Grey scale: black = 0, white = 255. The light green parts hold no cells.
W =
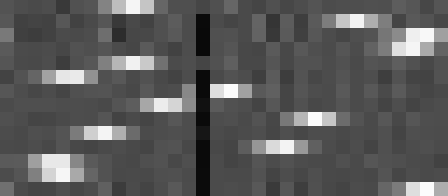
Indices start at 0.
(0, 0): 83
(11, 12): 72
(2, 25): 79
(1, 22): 90
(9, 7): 244
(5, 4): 230
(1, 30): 83
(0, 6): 85
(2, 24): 70
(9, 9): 107
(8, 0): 80
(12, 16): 74
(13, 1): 75
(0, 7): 131
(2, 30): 248
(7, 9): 93
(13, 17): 75
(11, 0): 90
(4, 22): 82
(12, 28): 70
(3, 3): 76
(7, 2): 79
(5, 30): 67
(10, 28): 71
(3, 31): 99
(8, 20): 120
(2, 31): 160
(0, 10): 197
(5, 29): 68
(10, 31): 75
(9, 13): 77
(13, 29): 222
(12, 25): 74
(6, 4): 69
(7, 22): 72
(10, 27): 80
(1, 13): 76
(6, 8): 77
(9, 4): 84

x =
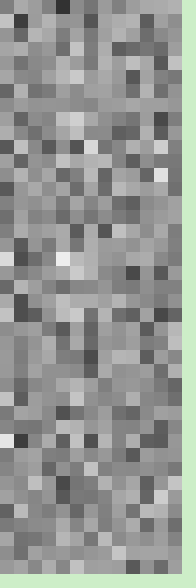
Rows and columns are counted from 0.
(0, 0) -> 127
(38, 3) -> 132
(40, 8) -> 158
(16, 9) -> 167
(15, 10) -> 146
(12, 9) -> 156
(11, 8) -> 132
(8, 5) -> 207
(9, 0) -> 174
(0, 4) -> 50
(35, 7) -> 132
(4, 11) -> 88
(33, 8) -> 138
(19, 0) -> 152
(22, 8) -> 111
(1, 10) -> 93
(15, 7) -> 140
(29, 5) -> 116
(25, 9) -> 178
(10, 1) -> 191
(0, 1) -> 170
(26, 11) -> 110
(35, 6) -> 119
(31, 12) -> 151
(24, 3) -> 174
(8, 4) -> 190
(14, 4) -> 121
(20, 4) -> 110
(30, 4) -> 186
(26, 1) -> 129
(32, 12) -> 149
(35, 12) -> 154
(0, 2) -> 157
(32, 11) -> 146
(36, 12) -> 139
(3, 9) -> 106
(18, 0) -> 218
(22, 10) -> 162
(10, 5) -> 84

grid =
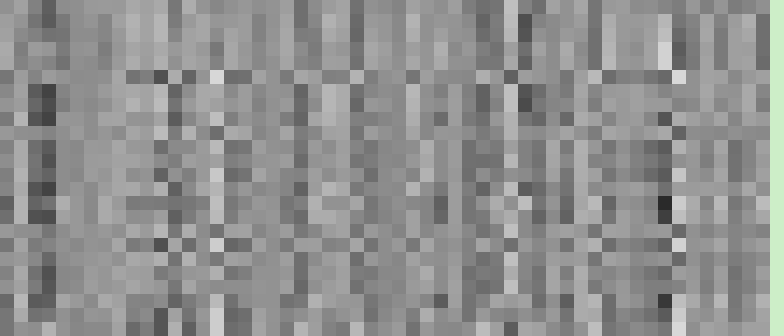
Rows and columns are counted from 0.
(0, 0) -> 145
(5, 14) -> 148
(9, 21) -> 124
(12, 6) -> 156
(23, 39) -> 139
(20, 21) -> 104
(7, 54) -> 124
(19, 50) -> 130
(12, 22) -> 158
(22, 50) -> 144
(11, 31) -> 140
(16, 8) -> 144
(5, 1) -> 156
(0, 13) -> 173
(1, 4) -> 121
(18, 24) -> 163
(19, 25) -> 124
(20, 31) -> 140
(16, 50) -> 132
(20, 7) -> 150
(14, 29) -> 136
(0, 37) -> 129
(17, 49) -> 147
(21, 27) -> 132
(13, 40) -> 115
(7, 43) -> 161
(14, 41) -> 166
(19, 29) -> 151
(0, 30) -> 151
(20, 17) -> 142
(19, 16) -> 116
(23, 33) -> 144
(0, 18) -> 143
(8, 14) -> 155
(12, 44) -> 138
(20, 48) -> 131
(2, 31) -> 159
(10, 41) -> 176
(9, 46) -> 156

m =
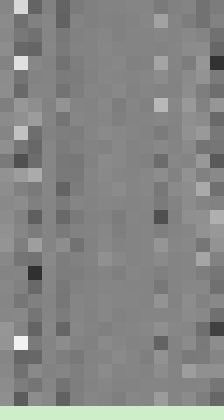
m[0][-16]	134
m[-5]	[148, 242, 122, 132, 140, 131, 129, 138, 134, 131, 132, 99, 131, 139, 122, 141]
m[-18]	[122, 80, 109, 134, 120, 119, 130, 138, 136, 131, 129, 108, 135, 132, 152, 89]
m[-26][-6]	132
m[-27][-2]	132
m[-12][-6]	133
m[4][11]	164
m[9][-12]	126
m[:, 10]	[133, 134, 132, 132, 130, 134, 133, 129, 132, 131, 132, 129, 135, 135, 133, 132, 133, 133, 133, 132, 132, 132, 133, 135, 132, 127, 131, 133, 133]
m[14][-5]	123
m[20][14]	135
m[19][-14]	48
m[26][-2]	144
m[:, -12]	[100, 98, 120, 122, 114, 123, 115, 147, 116, 126, 123, 120, 121, 99, 122, 105, 122, 141, 125, 125, 120, 119, 124, 102, 140, 126, 133, 115, 97]
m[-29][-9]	131
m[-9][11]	120
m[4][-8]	135
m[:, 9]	[133, 131, 132, 132, 129, 132, 130, 133, 132, 133, 131, 131, 132, 133, 132, 133, 132, 132, 132, 134, 132, 133, 132, 133, 131, 133, 133, 131, 135]
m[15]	[140, 130, 95, 133, 105, 122, 130, 131, 124, 133, 132, 80, 129, 143, 144, 175]
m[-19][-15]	118
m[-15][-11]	133
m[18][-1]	130
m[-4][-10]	131
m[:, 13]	[132, 125, 136, 139, 125, 139, 141, 153, 143, 145, 138, 132, 146, 141, 140, 143, 134, 136, 133, 133, 135, 141, 139, 134, 139, 122, 157, 132, 139]
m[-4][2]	103
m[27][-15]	125
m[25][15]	133
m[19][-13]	134
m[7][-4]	135
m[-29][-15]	216
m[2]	[136, 120, 113, 133, 120, 129, 131, 134, 129, 132, 132, 134, 132, 136, 132, 113]
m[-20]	[133, 193, 110, 130, 126, 125, 133, 138, 135, 133, 131, 123, 131, 145, 153, 120]
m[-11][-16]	136

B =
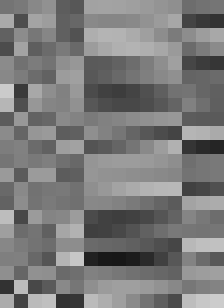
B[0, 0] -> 116
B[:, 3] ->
[145, 157, 134, 107, 115, 98, 142, 133, 103, 154, 97, 127, 155, 119, 122, 132, 96, 109, 85, 143, 90, 192]
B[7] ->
[182, 79, 151, 133, 130, 145, 87, 77, 72, 72, 77, 87, 100, 129, 111, 95]
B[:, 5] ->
[87, 103, 82, 105, 151, 160, 153, 145, 131, 96, 162, 104, 95, 113, 112, 156, 178, 141, 199, 111, 118, 54]
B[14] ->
[98, 141, 115, 122, 116, 112, 136, 135, 130, 122, 112, 101, 91, 163, 169, 172]
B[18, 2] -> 104
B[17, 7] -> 103
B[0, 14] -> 114
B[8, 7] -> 129
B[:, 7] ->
[163, 134, 180, 168, 91, 95, 65, 77, 129, 130, 90, 154, 146, 152, 135, 65, 65, 103, 24, 125, 155, 174]
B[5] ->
[136, 124, 108, 98, 156, 160, 88, 95, 105, 116, 127, 137, 144, 100, 102, 107]
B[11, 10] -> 154
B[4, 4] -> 143
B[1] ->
[170, 77, 164, 157, 96, 103, 137, 134, 134, 137, 146, 155, 167, 68, 57, 50]
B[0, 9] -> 159
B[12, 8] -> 145
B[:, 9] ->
[159, 137, 171, 179, 109, 116, 68, 72, 140, 101, 117, 156, 142, 171, 122, 65, 83, 96, 28, 113, 159, 138]
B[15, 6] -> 75
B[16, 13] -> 118
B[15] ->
[189, 72, 155, 132, 135, 156, 75, 65, 62, 65, 72, 85, 99, 133, 120, 109]
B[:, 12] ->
[143, 167, 123, 154, 160, 144, 114, 100, 152, 68, 177, 142, 134, 184, 91, 99, 121, 70, 87, 98, 136, 74]
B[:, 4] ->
[93, 96, 96, 122, 143, 156, 129, 130, 138, 93, 158, 112, 92, 121, 116, 135, 166, 141, 180, 106, 137, 50]
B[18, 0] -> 127
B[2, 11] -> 141
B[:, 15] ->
[117, 50, 168, 139, 54, 107, 96, 95, 90, 170, 37, 121, 121, 80, 172, 109, 118, 193, 88, 160, 131, 204]
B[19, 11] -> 103
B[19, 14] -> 157
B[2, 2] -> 119
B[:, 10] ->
[154, 146, 159, 175, 125, 127, 80, 77, 144, 87, 137, 154, 140, 179, 112, 72, 97, 88, 42, 108, 154, 115]
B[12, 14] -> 118
